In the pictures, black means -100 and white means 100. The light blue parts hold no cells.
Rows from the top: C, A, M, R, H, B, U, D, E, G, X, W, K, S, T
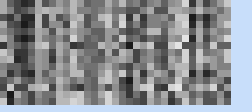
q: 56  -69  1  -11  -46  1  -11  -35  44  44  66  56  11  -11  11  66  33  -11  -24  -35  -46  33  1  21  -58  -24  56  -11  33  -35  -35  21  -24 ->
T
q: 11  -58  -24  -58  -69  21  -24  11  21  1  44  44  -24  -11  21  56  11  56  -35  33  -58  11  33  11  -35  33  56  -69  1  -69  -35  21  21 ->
X
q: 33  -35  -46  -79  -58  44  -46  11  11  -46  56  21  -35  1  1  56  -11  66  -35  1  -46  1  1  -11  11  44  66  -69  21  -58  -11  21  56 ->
R

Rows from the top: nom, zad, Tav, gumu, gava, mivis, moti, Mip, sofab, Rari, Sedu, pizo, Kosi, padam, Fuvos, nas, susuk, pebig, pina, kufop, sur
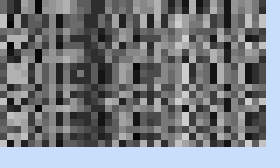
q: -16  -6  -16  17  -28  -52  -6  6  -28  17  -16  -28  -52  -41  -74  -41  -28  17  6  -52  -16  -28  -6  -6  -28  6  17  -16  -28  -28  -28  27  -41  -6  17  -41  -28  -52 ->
gava
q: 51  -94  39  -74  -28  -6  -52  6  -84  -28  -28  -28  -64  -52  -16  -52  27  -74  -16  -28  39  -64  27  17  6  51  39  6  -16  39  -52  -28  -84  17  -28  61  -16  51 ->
moti
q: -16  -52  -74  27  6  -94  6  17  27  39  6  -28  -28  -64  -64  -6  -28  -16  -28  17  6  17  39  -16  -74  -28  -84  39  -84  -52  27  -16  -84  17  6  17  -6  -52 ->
nom
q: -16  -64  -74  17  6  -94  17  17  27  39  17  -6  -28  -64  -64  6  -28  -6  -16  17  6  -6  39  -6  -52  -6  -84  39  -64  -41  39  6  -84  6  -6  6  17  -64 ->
nas
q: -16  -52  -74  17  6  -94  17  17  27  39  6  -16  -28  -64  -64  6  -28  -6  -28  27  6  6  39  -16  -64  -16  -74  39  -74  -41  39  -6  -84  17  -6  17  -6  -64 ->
zad

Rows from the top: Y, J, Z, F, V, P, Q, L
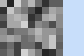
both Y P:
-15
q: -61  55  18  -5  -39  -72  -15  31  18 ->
J
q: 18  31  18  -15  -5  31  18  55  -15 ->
P

